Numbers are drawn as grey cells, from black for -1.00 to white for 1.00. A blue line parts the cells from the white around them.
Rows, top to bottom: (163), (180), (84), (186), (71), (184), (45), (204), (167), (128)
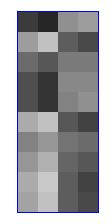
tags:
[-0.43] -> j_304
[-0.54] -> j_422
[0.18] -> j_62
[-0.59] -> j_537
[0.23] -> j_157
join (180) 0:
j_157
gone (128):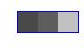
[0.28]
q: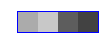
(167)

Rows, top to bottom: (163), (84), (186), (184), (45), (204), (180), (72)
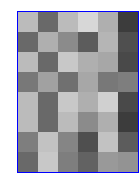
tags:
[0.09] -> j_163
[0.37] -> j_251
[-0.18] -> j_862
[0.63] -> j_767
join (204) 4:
j_251
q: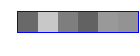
(72)
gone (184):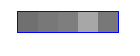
[0.26]
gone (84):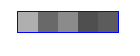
[0.42]
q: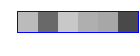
(186)
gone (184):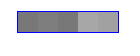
[-0.12]

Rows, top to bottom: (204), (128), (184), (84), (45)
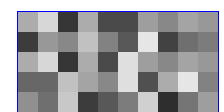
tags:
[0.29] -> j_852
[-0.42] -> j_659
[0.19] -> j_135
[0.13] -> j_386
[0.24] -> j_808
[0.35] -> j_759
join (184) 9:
j_135
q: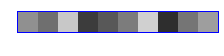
(45)

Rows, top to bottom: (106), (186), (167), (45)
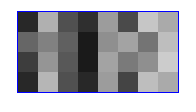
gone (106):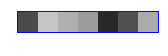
[-0.63]
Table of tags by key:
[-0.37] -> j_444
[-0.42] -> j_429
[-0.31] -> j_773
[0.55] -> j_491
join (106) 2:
j_444

